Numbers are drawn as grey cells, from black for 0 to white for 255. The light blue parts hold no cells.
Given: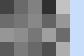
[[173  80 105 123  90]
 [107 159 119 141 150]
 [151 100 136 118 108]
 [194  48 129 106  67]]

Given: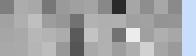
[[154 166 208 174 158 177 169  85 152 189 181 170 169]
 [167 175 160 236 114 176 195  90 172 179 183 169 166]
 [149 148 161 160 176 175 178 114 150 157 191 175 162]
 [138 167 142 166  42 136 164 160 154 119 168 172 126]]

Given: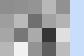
[[188  95 147 241 183]
 [223  53 170 119 166]
 [179 162 111 186 158]
 [145 184 148 144 142]]

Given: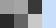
[[201 101  42]
 [ 56 165 158]]

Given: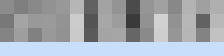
[[194 131 182 150 207 138 102 166 164  90 202 146 153 129 158 132]
 [184  98 183 146 209 146  58 157 167  84 204 147 154 153 164 120]
 [175 160 179 136 161 149  75 148 163  97 182 152 146 137 127 140]]

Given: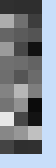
[[ 48  47  68]
 [192 151 135]
 [ 19  71 231]
 [ 11 146 116]
 [126 183 131]
 [107  85 110]
 [ 99 109 112]
 [ 17  71 155]
 [ 84  91 101]
 [ 61 112 173]
 [ 46  46  48]]

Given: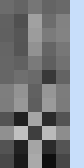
[[ 70  14 170  26  72]
 [ 84  43 165  34  83]
 [141 186  62 192 144]
 [ 83  43 166  32  83]
 [123 155  94 152 125]
 [124 150  97 147 126]
 [ 99  56 106 111 102]
 [113  95 122  97 102]
 [119 101 146  85 101]
 [131 123 156  86  96]
 [130 109 161  80  97]
 [105 100 118 100 108]]

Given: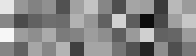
[[120  79 142  35  82 117 165 165  63 180 135 166  98 133]
 [156 102  98 208 154  94 142 157 131 123 171 142 157 247]
 [199 160  73  12  93 210  97 150 178 108 111  97  75 135]
 [155 185  58 159 165  78 134 195 162  81 144 130 151 230]]
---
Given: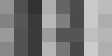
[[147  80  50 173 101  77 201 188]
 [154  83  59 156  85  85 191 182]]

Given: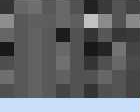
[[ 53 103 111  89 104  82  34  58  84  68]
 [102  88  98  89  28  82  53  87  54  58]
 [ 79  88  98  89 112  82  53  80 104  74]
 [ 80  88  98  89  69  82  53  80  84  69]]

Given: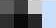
[[ 92  59 204]]

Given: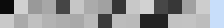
[[ 11 209 153 167  69 198 171 161  54 200 210  71  55 161 205]]

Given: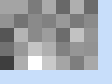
[[164 164 123 170 104 175 107]
 [ 85 180 138 157 108 194 149]
 [ 62 173 255 201 165 126 168]]

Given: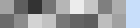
[[164  94  51 117 182 236 198 127 173]]

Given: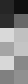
[[ 38  15]
 [217 192]
 [216 136]]

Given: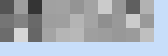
[[ 84 157  52 161 162 148 163 203 150  95 178]
 [108 214 102 164 181 184 159 157 152 155 191]]

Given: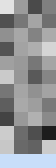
[[226 155  74 127]
 [144 167 131 171]
 [160 153 119 165]
 [118 165 145 163]
 [ 67 153 177 138]
 [199 105  98 203]]
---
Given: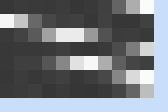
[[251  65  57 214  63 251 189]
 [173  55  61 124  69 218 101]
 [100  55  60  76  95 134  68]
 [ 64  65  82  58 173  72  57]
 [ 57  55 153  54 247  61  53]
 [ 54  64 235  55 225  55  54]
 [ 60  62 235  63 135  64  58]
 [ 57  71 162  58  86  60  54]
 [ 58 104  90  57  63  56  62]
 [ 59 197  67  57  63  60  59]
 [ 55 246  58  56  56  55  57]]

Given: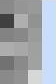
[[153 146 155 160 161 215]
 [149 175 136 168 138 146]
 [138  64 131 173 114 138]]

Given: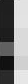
[[226 227 218 218 208 230]
 [ 31  32  29  96  17  42]]

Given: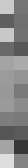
[[116 111 113  88 171 147 121 140 121  90  55 131]
 [202  94 200 105 164 155 152 154 125  85 164 222]]

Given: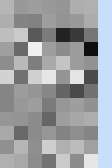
[[176 172 118  14 146  75 114 145 173 133 160 230]
 [174 153  57 156 156 228  74 158 167 142 188 140]
 [149 147  34 140 196 148 101 151 158 131 176 202]
 [153 158 123 158 169 230 135 123 102 150 206 115]
 [158 129  89 240 126 208 149 158 140 139 143 141]
 [153 132 202 105 185 113 156 152 148 105 181 168]
 [181 174 190 159 141 210 133 133 150 169 144 176]]

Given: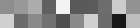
[[146 189]
 [204  24]
 [109 107]
 [ 90 208]
 [ 89 138]
 [243  79]
 [ 96 113]
 [172 138]
 [153 107]
 [142 208]]
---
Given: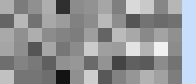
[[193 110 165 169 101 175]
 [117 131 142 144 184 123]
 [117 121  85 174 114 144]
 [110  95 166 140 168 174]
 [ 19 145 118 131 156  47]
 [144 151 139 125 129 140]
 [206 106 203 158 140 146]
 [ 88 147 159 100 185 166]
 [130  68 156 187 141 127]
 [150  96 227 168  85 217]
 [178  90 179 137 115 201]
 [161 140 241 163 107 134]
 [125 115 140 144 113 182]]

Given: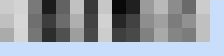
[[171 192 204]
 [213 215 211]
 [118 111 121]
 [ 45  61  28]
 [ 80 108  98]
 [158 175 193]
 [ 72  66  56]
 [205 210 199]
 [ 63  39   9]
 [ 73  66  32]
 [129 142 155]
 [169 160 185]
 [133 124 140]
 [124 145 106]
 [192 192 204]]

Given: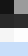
[[245  41  20]
 [253  45 155]]

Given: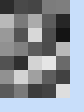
[[ 90 145  82 145 153 185  44]
 [122 211  47 128  83 122  73]
 [ 60 160 211  92 216 171  69]
 [ 67  94 229  75  77  92 124]
 [222  65 106 184  20  38 126]]

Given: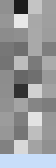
[[129 151 156 145 142 141 116 119 140 150 144]
 [216 117 127 164  48 103 189 110 143 232  28]
 [163 190 227 133 209 111 122 169 169 168 196]
 [144 152 151 125 162 153 171 126 157 159 160]]

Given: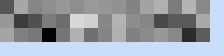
[[165 152  86]
 [128  60 167]
 [120  80 134]
 [  2 123 142]
 [118 109 151]
 [177 216 142]
 [112 208 153]
 [133 135 150]
 [176 179 146]
 [129 141 131]
 [139 134 163]
 [152  73 176]
 [136  90 123]
 [ 43  90 180]
 [ 92 169 136]]
